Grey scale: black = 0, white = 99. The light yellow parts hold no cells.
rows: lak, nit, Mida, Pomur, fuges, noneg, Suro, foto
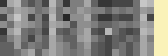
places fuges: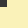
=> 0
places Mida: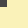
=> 0 4 6 17 18 21
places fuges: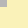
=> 2 7 15 20
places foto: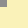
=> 3 6 8 12 16 21
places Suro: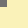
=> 5 17 19
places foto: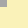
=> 4 7 20

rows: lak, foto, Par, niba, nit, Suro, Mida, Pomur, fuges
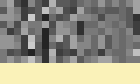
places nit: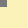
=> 5 10 12 13 16
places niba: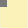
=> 4 5 10 15 17
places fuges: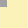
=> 7 10 14 15

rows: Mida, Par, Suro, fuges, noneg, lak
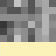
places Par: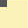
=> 1 2 4
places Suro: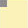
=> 0 1 2 3 5
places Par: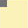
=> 0 3 5
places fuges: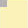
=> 4 6

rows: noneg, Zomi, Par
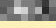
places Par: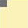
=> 1 2 4 6
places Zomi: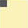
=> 0
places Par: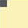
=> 5 7
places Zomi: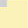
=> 3
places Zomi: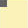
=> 7
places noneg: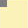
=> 3 4 7

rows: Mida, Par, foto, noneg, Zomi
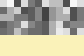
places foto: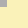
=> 0 1 8 9
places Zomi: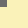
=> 0 4 5 10
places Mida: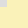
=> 0 3 6 11
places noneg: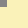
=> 2 4 10 11
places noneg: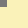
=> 1
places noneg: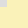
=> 3 8

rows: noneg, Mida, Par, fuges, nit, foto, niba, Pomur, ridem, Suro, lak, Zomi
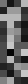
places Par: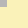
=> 0 1 2
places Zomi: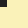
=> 3
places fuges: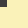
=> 0 2
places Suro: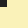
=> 0
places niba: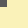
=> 2 3

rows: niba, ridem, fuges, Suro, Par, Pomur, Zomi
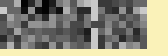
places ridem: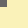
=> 1 2 10
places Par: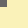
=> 3 5 14 20
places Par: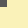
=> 0 4 6 7 9
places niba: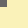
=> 0 1 19 20
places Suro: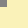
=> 1 6 9 15 17 20
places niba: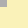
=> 2
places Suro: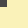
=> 10 11 13 14 18

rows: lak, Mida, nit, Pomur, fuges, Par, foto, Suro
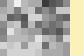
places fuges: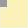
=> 4 5
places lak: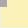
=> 4 5
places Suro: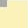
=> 0 6 7 8
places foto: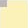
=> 7
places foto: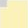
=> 0 2 4 5
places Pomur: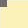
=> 5 7

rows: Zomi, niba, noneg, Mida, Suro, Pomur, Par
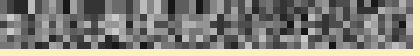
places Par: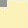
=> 8 13 19 45 49 53 55
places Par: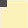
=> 26 29 36 40
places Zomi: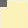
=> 0 8 11 16 17 23 37 55
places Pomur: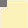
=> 2 4 13 27 29 36 38 46

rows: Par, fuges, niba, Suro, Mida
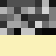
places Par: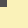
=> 1 2 3 4
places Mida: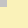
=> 0 3 4
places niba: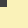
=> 4 5 6

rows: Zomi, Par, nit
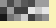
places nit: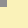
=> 2 6
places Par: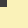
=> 0 2 3
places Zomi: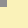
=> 0
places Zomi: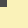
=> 1 4
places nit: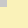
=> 3

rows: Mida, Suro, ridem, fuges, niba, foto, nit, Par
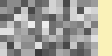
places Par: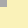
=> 3 4 8
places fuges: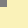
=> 2 5 8 11 13

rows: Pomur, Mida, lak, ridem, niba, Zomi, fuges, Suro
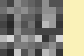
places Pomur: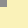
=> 2 6
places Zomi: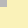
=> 0
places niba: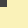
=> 5 6 7 8
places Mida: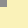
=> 1 3 6 7

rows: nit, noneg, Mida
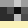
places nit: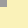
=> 0 1 3
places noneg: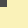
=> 1
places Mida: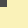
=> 3
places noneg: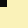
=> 2
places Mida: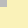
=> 2

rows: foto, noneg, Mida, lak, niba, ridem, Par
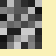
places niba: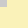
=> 0 3 4
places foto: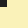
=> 4

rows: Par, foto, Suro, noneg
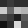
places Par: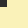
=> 0 2 3
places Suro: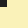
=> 2

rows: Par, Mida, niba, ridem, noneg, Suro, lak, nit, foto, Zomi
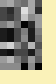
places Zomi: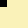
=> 3 5
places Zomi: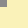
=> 0 1 2 4

